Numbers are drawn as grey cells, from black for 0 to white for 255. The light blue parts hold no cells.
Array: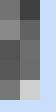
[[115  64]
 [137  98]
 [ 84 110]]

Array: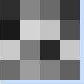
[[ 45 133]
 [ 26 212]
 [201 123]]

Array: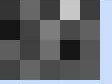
[[ 52 102]
 [ 21  66]
 [ 93  63]]

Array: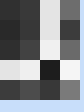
[[48 57]
 [41 55]
 [47 66]]

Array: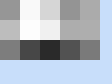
[[150 249]
 [189 253]
 [125  71]]

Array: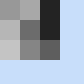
[[152 168]
 [182 108]
 [196 133]]
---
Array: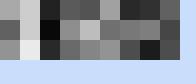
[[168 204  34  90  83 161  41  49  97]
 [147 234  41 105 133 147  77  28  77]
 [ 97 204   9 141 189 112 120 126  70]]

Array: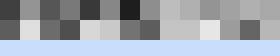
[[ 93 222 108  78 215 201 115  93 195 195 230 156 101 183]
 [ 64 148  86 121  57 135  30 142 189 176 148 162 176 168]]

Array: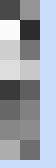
[[251  44]
 [221 200]
 [207 116]
 [174 110]
 [135 141]
 [103 129]
 [ 73 148]
 [ 58  95]]

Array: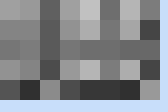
[[160 153  96 160 193 110 181 124]
 [146 132  76 153 181 124 173  69]
 [132 132  90 146 173 118 166  69]
 [118 124  90 118 110 110 104 104]
 [ 84  48 139  76  55  55  48 153]]

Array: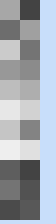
[[238 224]
 [231 210]
 [203 116]
 [197 131]
 [189 174]
 [167  67]
 [152 139]
 [116  82]
 [109 160]
 [ 94  67]
 [ 75  88]]

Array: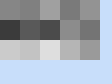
[[203 195 222 181 154]
 [134 128 160 122 147]
 [ 59  89  75 140 116]]

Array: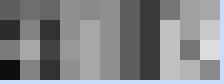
[[123 167  66 152 167 144  94  58 193 117 221]
 [ 94 110 102 144 137 144  94  58 117 159 167]
 [ 44 130  50 144 167 144  94  58 193 159 201]
 [ 13 130  50 144 167 144  94  58 193 180 137]]

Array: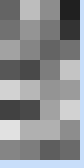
[[225 176 176 141]
 [210 183 148 155]
 [162 133 100 113]
 [133 125  94 106]
 [113 148 119  51]
 [100 189 141  32]
 [ 87  73 125 196]
 [ 65  73 162 210]]

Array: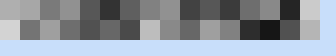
[[211 116 159 110  81 103  74 189 137 103 159 129  45  22  81 181]
 [175 167 122 145  87  51  95 129 145  66  87  59 110 137  37 203]]
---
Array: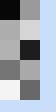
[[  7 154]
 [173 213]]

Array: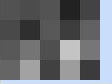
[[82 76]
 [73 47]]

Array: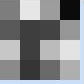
[[125 230]
 [ 89  62]]

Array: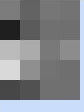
[[123  99]
 [ 31  91]]

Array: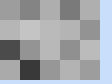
[[157 132]
 [182 196]]

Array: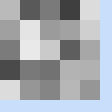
[[186  89]
 [160 228]]

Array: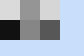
[[218 149]
 [ 17 134]]

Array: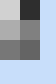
[[209  46]
 [173 128]]
